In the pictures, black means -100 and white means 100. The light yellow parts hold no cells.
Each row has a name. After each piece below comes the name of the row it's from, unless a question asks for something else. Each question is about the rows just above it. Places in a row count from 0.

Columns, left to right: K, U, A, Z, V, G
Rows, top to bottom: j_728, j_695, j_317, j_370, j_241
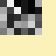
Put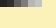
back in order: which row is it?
j_241
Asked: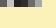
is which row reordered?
j_317
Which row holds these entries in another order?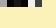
j_728
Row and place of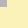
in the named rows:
j_241, 1
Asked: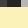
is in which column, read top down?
U

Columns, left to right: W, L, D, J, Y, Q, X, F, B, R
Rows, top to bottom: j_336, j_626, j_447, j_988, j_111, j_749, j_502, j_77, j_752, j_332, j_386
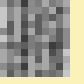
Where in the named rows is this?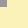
j_332, 5
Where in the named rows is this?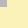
j_332, 9

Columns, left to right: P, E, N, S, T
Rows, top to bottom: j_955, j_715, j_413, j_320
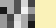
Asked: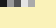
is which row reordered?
j_320
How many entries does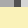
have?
4
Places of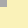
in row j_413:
3
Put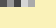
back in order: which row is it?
j_413
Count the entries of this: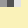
3

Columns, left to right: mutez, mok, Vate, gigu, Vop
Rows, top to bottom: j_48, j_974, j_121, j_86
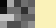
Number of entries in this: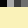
4
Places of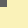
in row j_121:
3 4

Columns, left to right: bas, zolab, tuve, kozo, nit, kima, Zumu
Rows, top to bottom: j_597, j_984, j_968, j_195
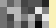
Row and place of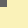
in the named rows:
j_597, 1
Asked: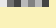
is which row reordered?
j_968

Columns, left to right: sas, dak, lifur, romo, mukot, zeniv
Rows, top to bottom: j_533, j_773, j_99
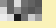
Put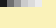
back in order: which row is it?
j_99
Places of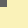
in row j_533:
1 4
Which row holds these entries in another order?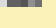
j_533
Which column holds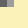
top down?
zeniv
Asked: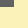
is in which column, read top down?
dak

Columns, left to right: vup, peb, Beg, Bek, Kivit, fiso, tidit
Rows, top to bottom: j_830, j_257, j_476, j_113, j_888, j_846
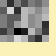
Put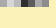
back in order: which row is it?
j_257
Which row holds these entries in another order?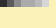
j_257
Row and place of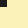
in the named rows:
j_888, 3
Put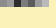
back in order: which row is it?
j_113
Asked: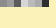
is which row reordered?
j_846
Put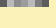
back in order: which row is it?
j_476

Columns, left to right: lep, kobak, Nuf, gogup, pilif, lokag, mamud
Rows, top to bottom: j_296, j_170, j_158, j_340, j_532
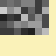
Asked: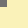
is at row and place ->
j_296, 1
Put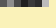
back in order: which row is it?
j_158
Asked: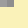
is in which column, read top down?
lokag

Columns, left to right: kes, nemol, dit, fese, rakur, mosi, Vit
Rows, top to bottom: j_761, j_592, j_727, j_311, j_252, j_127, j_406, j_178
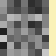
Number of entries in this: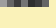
7
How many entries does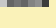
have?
7

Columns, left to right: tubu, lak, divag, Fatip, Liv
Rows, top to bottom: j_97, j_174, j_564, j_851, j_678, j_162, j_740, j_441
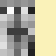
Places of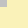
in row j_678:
0 4
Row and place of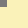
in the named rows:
j_740, 2
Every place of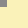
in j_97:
0 2 4

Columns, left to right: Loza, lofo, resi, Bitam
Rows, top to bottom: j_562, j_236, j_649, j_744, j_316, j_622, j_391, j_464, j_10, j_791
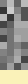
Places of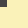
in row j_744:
0
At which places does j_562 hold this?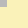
1 3
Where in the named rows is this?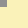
j_791, 3

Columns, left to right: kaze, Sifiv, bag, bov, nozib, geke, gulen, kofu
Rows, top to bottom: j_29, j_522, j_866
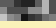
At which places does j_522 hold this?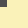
1 2 3 7
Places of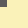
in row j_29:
0 1 5

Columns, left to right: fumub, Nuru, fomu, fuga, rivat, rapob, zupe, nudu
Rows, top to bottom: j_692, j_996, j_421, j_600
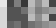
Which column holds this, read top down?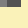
fomu
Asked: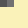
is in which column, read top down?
fomu
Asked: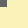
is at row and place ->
j_600, 1

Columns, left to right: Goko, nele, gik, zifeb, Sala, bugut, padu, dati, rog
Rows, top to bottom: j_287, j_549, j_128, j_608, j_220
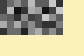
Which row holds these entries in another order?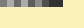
j_608
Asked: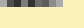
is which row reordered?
j_608
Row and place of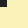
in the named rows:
j_220, 3
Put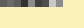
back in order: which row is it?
j_128
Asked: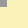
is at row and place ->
j_549, 5

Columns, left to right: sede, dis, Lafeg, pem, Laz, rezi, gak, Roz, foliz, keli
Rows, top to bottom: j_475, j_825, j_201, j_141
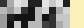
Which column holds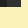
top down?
Roz
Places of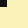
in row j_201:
2 3 4 6

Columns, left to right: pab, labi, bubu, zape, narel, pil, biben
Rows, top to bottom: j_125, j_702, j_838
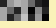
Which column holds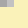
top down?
zape
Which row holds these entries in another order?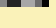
j_702
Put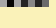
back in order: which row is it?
j_702
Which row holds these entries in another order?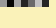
j_838
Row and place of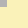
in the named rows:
j_125, 2

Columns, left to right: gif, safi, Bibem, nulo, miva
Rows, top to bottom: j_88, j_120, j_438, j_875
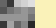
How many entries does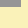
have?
3
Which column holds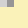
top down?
nulo
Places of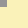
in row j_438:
0 1 2 3
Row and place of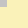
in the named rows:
j_88, 2
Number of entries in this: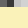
4

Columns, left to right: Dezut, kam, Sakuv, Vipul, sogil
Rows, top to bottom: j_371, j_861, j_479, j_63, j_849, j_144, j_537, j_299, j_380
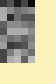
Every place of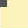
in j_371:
1
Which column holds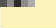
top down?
kam
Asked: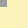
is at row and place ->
j_537, 0

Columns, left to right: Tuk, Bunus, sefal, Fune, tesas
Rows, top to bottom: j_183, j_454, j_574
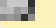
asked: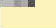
j_454
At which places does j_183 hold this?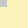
1 2 3
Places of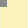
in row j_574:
0 2 4
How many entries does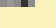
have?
5

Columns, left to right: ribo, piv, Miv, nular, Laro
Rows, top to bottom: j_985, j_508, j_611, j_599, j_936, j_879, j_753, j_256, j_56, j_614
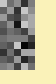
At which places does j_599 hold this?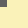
0
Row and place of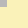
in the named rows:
j_614, 3

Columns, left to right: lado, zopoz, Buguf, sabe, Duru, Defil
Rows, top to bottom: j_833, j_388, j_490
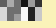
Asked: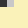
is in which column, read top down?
Defil
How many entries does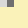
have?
2
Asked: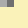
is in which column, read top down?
zopoz
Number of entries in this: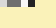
5

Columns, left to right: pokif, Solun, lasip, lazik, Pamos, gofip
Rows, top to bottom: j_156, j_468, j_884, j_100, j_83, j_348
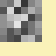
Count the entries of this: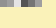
6
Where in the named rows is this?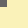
j_348, 5
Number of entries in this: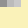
3
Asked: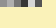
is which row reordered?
j_468
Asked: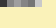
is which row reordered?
j_156

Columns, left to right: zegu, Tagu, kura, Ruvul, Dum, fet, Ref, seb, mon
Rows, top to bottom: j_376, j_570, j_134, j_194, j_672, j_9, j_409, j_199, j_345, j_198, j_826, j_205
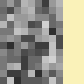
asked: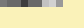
j_345
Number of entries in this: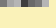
7
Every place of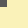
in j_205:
0 3 4 5
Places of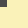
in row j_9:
3 4 8
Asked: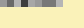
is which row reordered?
j_376

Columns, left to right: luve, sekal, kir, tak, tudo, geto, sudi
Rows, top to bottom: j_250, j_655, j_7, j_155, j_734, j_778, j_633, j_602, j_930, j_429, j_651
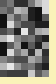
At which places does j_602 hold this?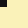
0
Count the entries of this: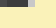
5
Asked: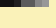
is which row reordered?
j_7
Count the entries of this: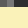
4
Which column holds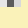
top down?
sekal

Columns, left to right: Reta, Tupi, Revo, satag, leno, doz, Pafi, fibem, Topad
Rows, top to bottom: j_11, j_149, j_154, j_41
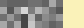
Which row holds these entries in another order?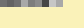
j_41
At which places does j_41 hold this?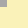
0 2
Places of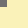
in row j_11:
0 4 5 8

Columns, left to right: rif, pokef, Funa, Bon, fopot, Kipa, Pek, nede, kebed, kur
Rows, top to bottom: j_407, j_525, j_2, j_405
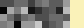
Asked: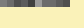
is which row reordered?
j_407
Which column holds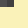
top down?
Pek
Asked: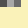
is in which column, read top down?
pokef
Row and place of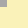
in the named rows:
j_525, 1
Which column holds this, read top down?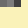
Funa

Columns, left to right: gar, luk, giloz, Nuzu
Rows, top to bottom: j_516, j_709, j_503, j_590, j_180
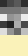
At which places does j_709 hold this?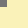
0 1 2
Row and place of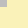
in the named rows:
j_180, 3
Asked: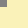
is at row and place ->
j_709, 3
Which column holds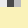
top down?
Nuzu
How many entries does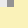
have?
2

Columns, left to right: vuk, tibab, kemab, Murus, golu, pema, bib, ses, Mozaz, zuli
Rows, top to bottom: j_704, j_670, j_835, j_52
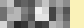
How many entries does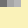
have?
3
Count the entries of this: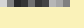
10

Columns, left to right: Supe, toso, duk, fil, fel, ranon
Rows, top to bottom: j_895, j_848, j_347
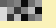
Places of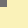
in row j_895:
1 4
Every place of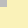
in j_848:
4
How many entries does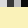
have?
4
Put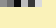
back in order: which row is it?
j_347
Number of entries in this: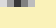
5
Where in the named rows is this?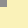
j_347, 5
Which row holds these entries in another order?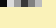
j_848

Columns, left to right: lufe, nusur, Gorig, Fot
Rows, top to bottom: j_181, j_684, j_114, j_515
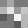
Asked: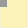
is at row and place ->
j_684, 2
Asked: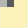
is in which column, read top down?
lufe
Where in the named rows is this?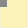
j_181, 0
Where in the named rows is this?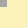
j_181, 1

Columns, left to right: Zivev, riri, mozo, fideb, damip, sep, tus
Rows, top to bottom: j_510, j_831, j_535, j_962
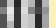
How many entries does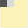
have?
2
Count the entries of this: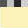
4
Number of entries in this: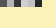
6

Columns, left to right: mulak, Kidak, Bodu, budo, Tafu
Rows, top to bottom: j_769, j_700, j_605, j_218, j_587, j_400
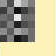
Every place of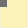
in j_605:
0 3 4
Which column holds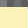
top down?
Tafu

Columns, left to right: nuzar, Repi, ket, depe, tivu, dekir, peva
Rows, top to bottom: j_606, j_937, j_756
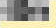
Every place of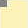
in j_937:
1 5
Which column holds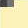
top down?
peva

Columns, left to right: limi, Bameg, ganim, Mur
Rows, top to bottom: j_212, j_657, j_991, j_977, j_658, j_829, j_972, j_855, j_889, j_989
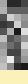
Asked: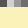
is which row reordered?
j_972
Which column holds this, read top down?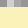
Mur
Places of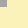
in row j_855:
0 3
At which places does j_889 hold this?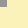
3

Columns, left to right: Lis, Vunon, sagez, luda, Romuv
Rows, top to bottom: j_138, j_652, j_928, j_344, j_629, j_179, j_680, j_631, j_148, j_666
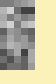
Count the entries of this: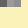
3
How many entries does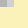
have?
2
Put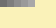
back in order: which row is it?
j_179
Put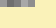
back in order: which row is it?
j_179

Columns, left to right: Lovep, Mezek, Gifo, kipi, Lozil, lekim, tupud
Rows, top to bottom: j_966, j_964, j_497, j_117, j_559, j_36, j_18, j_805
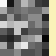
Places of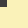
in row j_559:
1 3 6
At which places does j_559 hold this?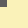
0 4 5
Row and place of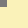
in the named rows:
j_964, 3

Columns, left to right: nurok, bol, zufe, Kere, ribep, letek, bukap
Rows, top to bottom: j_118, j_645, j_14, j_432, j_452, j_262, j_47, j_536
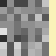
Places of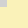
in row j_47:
0 2
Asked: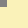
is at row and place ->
j_645, 5

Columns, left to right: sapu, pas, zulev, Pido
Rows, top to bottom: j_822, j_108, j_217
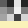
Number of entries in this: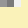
3
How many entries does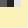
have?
3
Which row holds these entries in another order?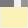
j_108
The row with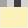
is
j_217
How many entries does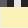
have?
4
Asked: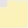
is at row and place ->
j_822, 2
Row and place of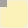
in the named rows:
j_217, 0

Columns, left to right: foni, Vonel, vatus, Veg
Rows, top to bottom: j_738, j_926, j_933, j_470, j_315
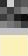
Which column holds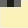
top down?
vatus
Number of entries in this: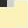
2
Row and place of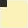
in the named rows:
j_738, 0
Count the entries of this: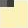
2
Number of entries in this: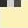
3
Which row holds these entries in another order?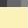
j_926
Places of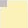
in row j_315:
0 1 2 3

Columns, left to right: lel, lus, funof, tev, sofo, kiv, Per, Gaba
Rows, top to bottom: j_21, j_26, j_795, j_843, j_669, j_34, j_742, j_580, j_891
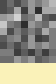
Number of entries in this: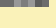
7
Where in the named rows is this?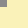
j_34, 2
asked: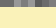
j_891
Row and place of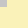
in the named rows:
j_843, 0

